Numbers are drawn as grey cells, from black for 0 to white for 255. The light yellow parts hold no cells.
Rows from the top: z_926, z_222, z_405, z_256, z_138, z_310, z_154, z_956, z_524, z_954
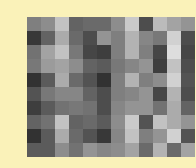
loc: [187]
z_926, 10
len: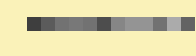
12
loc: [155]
z_256, 2

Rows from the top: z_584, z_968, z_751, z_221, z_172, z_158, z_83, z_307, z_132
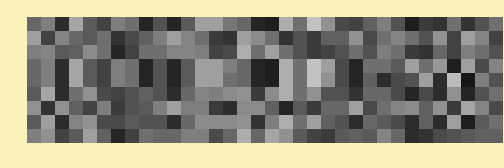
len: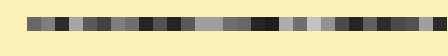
30
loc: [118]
z_584, 15
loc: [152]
z_221, 30
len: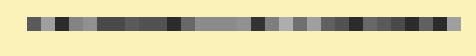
31
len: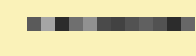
12

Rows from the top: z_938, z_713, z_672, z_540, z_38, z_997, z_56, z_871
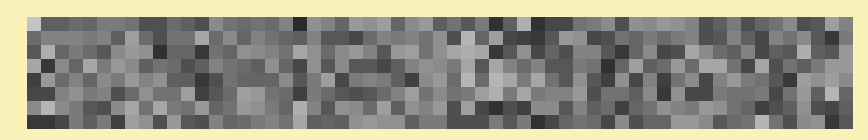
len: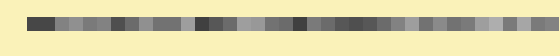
38
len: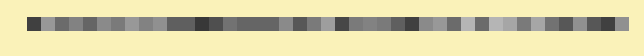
43
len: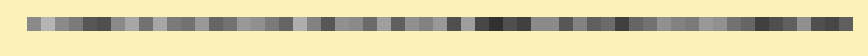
59
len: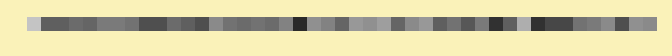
45

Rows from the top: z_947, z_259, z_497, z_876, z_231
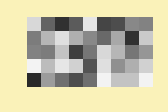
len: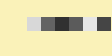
6
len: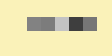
5
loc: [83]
z_876, 5
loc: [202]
z_259, 9
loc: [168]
z_259, 7
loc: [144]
z_876, 7
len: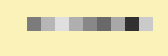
9

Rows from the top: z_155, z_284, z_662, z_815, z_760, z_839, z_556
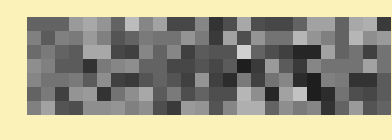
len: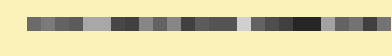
26
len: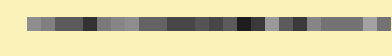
26
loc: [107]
z_662, 1
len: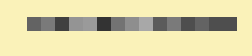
15
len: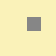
1

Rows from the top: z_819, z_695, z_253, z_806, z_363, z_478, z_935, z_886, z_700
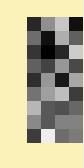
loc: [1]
z_253, 2
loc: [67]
z_806, 2
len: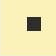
1
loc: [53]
z_253, 1

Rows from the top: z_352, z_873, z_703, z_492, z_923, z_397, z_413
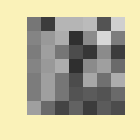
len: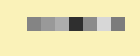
7
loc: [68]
z_413, 3
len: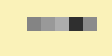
5
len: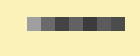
7

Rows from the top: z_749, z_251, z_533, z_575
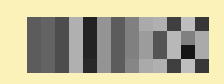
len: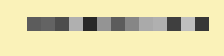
13
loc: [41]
z_575, 5
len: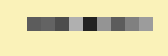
9
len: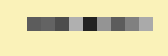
9

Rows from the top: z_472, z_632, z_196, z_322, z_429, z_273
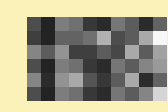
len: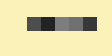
5
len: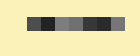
7
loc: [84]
z_429, 5
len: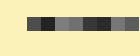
8
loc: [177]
z_632, 6

